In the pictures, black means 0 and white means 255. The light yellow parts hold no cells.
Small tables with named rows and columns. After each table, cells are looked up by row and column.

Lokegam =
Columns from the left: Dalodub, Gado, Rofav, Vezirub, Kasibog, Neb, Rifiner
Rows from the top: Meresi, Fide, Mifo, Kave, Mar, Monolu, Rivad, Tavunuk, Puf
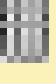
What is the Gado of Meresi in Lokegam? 206
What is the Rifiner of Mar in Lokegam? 77
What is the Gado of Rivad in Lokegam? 216
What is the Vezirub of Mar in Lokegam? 223
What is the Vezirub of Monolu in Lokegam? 204
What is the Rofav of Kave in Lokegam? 156
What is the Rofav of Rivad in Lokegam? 115
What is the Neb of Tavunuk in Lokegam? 178
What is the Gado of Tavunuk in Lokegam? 212
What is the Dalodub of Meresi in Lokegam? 97
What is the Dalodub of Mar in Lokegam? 36
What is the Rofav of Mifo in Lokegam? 95
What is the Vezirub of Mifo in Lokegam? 221
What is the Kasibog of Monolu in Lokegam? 166
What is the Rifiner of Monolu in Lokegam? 107
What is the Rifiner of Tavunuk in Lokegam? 115
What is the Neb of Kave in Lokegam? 160
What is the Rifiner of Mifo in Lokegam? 73
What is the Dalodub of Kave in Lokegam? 150
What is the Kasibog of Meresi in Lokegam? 162

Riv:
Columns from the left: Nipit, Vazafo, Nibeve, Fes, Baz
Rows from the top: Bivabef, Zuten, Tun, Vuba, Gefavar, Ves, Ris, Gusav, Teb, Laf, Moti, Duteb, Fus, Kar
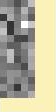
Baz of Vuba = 199
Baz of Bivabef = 189
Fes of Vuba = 254
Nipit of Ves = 161
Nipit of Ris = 135
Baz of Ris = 158
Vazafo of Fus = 120
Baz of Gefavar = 118
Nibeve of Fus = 55
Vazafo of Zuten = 157
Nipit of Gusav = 150
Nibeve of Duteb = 125
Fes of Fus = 149
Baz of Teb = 165
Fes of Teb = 116
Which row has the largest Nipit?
Gefavar

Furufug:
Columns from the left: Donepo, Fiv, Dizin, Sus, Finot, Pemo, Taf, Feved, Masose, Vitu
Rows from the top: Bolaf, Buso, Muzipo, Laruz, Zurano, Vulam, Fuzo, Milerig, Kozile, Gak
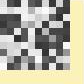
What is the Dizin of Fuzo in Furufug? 209
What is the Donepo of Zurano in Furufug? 91
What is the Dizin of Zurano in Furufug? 230
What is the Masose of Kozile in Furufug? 209
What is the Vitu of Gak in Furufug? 165
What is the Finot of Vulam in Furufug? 226
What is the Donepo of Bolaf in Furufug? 224
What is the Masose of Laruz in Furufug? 208
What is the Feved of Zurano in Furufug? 70
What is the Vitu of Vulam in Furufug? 57
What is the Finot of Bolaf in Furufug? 91
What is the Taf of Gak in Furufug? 66
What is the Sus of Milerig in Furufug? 71
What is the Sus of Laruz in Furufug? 194
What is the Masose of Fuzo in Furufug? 67
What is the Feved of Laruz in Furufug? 216
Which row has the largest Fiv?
Vulam

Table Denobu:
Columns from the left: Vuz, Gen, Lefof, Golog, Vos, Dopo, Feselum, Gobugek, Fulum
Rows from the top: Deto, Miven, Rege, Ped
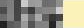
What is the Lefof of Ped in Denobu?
101
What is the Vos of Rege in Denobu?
113
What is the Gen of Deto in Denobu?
125
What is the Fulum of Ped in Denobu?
157
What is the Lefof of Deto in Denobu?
68
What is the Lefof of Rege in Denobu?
70
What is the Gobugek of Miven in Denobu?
135
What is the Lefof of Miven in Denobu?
68
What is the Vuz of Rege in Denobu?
108
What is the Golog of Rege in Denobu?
172
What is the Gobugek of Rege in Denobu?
56
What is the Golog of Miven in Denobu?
105
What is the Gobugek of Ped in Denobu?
38
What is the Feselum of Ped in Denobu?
132
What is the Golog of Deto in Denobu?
202
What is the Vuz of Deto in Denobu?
116
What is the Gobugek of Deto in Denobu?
112
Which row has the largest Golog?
Deto

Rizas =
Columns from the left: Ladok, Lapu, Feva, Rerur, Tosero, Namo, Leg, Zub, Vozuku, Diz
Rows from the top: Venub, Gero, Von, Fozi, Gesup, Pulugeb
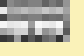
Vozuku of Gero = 195
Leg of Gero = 198
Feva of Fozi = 234
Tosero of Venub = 129
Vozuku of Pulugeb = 50
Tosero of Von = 127
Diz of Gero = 162

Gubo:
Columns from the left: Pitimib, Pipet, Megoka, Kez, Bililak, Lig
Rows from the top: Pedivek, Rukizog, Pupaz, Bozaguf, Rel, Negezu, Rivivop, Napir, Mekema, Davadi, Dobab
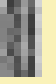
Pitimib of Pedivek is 182
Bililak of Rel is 59
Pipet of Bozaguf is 128
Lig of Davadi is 198
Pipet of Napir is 75
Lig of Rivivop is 200
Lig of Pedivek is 212

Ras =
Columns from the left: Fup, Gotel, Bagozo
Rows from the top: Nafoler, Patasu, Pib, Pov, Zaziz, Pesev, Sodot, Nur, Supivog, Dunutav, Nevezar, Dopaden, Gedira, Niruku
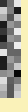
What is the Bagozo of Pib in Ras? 202
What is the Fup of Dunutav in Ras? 28
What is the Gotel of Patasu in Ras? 127
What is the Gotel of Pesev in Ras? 150
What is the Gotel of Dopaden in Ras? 96
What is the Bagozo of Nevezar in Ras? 8
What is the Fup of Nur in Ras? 227
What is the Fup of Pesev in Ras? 23
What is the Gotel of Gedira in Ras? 89
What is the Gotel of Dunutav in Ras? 126
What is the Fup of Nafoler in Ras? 51

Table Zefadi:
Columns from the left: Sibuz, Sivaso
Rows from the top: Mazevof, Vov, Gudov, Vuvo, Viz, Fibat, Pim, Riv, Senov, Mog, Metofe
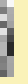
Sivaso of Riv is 42
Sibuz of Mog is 130
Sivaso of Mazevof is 248
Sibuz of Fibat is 165
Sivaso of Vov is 173
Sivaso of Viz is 94
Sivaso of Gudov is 170
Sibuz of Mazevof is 173
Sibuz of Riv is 182
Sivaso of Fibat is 71
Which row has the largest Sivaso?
Mazevof

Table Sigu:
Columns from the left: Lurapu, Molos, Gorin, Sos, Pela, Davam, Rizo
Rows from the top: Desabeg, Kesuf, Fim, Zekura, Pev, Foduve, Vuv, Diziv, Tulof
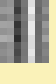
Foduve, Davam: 108
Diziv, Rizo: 132
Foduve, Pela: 218
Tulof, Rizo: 124
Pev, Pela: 232
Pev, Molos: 152
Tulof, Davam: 111
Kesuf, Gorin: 60
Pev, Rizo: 137
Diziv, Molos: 150
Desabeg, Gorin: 78
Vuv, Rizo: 126
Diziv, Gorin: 73

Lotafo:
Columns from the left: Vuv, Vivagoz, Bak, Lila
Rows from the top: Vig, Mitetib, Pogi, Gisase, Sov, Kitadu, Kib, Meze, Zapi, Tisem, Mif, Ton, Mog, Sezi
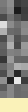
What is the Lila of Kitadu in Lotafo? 103
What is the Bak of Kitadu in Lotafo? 82
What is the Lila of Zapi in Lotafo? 100
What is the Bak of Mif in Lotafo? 40
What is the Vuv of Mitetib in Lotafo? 113
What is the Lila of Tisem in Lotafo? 169
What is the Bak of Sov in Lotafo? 102
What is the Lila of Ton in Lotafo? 59
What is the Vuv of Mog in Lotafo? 92
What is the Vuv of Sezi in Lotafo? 118
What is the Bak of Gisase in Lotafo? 112
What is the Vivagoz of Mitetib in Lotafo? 134
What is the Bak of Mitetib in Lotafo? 27
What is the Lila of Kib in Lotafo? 153
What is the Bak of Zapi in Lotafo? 102
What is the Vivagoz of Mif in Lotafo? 140
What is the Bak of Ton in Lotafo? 232

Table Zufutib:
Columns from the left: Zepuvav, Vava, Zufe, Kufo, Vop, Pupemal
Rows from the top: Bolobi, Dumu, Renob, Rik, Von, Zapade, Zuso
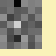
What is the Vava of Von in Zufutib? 81
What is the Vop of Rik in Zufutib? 98
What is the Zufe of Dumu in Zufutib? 89
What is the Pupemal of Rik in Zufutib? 80
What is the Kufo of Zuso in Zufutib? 138
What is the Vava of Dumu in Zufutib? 114
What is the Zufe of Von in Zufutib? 118
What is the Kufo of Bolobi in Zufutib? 138
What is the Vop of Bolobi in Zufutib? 127
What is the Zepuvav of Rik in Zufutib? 90
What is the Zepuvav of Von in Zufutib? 121
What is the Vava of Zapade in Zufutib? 74

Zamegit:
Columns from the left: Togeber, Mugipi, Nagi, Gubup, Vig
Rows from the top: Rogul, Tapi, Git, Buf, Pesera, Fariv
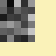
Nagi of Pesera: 117
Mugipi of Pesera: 88
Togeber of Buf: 131
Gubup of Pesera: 131
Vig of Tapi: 71
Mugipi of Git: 63
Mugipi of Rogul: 11
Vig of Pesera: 196
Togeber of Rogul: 113
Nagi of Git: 56
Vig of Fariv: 97
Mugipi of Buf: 155
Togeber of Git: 26
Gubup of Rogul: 47
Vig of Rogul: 151
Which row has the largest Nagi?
Rogul

